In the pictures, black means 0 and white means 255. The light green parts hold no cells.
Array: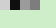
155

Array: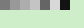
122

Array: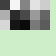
43

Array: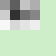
114

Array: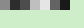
77

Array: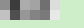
112

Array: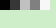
128
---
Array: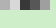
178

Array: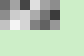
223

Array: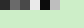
190

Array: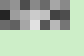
203

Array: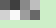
210

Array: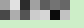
214
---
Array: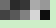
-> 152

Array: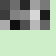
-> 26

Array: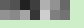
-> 104

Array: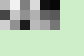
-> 89

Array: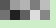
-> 189

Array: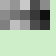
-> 15

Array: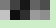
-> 77

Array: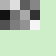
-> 49

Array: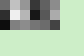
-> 171
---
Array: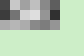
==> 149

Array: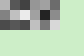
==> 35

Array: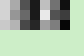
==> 82

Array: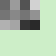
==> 117

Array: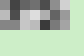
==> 100

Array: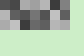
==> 193

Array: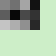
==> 73

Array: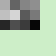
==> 90

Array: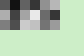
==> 107

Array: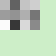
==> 175
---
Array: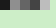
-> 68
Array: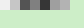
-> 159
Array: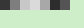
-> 45
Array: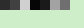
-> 163
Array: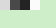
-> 35
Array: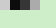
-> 54
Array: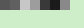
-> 27
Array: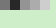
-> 172
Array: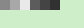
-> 68
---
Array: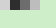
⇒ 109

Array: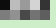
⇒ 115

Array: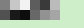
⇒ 146

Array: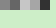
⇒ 166

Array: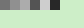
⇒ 206

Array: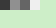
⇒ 101

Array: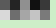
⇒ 196

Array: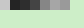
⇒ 166

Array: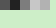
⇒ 199

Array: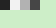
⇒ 178
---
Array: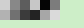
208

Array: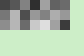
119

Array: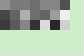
71

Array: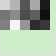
118

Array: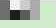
110

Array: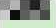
147

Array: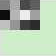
14
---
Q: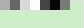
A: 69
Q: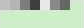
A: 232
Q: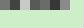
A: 107
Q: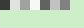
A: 98
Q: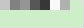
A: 55
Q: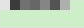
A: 133
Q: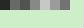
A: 199
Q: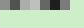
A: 102
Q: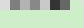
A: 201
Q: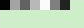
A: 251
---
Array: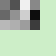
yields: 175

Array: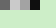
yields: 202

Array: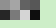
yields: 122

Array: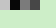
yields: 7

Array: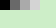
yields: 105

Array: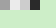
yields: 235

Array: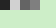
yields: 209

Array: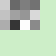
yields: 53

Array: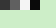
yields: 96
